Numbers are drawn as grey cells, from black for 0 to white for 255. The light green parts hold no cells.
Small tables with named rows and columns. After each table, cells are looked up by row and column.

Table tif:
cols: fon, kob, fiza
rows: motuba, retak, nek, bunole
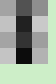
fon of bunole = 196
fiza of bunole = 178
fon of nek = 164
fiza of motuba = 142
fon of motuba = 163
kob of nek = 51
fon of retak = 194
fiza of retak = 201
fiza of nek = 158
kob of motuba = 82
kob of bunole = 12
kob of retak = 33

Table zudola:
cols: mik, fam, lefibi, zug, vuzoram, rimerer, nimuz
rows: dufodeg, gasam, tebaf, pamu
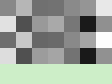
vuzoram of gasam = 119
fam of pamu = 80
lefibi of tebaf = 103
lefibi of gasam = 153
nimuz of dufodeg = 232
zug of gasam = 169
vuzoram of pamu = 115
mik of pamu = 221
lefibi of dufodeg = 112
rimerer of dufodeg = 149
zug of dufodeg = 114

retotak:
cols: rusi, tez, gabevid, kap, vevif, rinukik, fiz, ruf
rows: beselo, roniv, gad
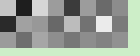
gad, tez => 110
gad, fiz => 130
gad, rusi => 155
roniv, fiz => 235
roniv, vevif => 188
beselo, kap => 156
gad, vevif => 119
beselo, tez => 30
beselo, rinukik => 156
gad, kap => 142
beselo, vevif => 59
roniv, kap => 104
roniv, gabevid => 152
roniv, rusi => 42
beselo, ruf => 140
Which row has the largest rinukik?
beselo

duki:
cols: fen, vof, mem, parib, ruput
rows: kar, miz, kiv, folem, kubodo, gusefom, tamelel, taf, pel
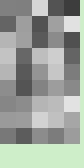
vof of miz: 158
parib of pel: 124
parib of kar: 83
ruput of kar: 61
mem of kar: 214
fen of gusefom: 141
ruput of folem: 100
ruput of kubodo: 124
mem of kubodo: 148
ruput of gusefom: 137
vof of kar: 127
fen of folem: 195
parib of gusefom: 157
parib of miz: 160
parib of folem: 206

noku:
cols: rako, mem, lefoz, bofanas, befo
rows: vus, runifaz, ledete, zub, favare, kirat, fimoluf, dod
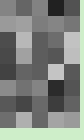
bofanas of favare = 196
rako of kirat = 139
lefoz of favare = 94
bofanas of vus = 33
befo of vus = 82
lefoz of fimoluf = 105
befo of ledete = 194

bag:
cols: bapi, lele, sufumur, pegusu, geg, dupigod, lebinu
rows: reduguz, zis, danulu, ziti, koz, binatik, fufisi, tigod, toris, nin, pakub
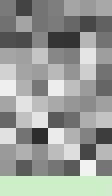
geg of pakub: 90
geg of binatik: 190
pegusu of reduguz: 126
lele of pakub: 90
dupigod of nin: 70
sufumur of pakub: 136
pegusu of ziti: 135
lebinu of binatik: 101
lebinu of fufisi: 160
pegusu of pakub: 117
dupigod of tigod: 174

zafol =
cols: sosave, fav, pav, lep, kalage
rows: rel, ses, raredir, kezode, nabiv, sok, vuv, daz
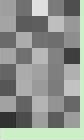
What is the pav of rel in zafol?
223
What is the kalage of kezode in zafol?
62
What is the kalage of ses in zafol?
152
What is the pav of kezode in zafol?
184
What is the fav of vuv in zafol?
99
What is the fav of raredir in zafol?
172
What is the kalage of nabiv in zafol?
176
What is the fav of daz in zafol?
76

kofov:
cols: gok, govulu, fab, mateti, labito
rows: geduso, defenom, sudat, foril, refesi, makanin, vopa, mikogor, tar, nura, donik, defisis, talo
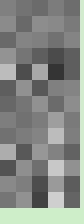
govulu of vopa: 118
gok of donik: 84
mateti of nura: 131
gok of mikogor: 125
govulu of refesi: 77
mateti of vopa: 107
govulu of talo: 146
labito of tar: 125
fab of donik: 111
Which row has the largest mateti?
talo

